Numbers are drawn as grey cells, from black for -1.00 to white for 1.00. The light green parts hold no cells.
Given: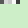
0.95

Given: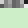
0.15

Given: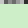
0.43

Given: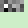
0.18

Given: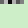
-0.33

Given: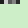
0.02
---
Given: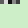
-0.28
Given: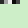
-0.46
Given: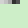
0.30
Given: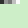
0.17
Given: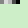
0.04
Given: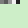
-0.03
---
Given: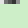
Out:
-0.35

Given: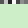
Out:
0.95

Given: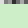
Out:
-0.63

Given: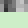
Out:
-0.03

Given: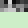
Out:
-0.36

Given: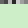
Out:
-0.69
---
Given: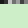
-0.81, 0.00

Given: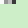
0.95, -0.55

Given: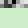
0.56, 0.07

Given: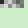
-0.67, -0.10

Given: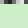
0.34, -0.38

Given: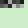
-0.56, 0.42

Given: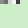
0.09, -0.52
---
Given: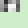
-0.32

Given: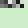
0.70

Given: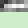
0.58

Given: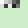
-0.44

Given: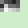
-0.26

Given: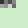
0.07
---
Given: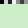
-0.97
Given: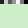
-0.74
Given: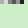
0.37
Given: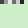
-0.48
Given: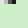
0.79
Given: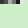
-0.58
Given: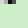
0.69
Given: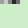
0.24
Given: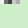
0.88
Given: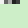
0.88
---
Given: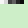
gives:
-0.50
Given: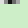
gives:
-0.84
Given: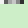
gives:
0.30
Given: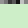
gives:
-0.58
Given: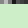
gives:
-0.05
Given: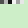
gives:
-0.84
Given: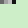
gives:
0.52
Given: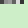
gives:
0.24
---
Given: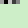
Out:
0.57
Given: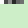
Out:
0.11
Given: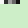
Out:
0.25
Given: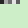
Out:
-0.14
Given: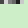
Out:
0.00
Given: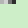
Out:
-0.09
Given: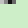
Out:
-0.85
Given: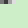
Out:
0.28
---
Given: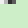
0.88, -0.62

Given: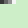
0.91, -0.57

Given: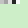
0.97, -0.70

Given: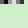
0.75, -0.88

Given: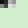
0.74, -0.89

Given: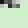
0.72, -0.86
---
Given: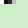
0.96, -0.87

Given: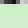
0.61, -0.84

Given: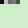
0.53, -0.89

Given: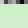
0.54, -0.92

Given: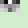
0.91, -0.89

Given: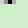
0.65, -0.97
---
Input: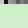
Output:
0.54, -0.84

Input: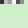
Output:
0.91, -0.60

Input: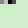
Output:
0.52, -0.93

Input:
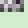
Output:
0.75, -0.70

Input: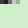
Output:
0.55, -0.74

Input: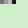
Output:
0.48, -0.76

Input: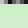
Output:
0.54, -0.93

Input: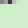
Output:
0.71, -0.52

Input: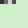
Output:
0.63, -0.59

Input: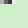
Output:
0.84, -0.55
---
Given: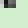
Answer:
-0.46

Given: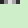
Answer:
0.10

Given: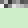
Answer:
-0.36

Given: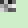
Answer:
-0.34

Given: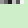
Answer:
-0.19

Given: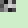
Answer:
-0.52

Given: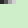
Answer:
0.30
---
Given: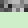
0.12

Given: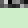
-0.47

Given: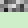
-0.53

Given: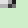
0.28

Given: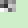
0.61

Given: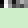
0.38

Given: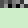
-0.59

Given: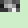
0.19
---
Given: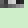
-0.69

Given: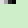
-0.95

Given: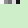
-0.83

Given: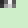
-0.32

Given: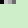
-0.15

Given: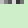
-0.09

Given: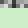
0.38
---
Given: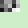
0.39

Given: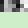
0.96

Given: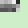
0.27

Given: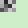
0.70

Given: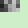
-0.32

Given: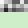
0.66

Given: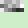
0.97

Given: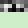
-0.31
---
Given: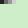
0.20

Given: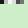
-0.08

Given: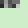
-0.45

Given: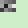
-0.40

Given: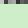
-0.36

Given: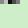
-0.06

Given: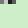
-0.06
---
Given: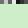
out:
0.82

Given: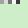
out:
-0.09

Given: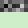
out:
-0.71

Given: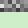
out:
-0.26

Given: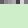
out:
0.33

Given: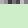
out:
-0.10
